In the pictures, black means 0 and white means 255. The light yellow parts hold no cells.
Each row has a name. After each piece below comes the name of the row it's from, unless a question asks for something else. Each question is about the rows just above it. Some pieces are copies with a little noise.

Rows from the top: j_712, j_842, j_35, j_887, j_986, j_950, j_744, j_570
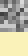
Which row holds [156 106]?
j_712
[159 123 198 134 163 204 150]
j_842
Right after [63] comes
[78]
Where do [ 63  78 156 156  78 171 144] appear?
j_887
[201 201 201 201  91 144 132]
j_744
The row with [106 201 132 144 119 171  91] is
j_950

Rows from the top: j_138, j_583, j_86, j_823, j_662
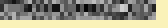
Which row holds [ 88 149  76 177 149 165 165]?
j_138
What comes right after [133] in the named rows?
[177]

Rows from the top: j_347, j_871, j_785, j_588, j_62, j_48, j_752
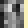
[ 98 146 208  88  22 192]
j_871
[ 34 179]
j_785
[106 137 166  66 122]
j_588

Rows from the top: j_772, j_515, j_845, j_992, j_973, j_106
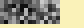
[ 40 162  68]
j_106
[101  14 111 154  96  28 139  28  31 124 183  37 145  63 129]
j_106
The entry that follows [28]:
[40]
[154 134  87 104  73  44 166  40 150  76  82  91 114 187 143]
j_992
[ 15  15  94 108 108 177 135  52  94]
j_515
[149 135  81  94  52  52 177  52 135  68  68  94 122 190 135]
j_992
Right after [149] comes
[135]

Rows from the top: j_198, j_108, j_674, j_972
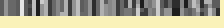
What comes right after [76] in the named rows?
[189]
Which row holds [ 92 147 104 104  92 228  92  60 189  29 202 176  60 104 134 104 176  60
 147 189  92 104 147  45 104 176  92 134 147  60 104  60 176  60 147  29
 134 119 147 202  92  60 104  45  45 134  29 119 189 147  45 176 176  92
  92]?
j_198
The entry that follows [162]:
[45]
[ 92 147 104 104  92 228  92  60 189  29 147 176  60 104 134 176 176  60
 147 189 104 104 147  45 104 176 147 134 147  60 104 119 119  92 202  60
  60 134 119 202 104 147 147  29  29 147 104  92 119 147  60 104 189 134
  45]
j_972

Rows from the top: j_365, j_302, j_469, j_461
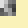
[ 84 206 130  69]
j_469
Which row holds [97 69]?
j_302
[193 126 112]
j_365

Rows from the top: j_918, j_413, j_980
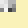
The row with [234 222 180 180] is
j_918
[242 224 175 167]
j_918
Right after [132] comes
[246]
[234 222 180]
j_918

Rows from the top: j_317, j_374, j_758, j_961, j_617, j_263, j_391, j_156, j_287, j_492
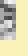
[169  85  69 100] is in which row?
j_758
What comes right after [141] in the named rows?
[182]
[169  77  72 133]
j_617
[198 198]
j_287
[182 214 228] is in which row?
j_492
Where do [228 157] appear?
j_263
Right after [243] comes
[228]

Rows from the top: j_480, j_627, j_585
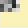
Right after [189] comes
[36]
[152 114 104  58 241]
j_480
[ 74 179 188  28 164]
j_627
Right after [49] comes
[233]

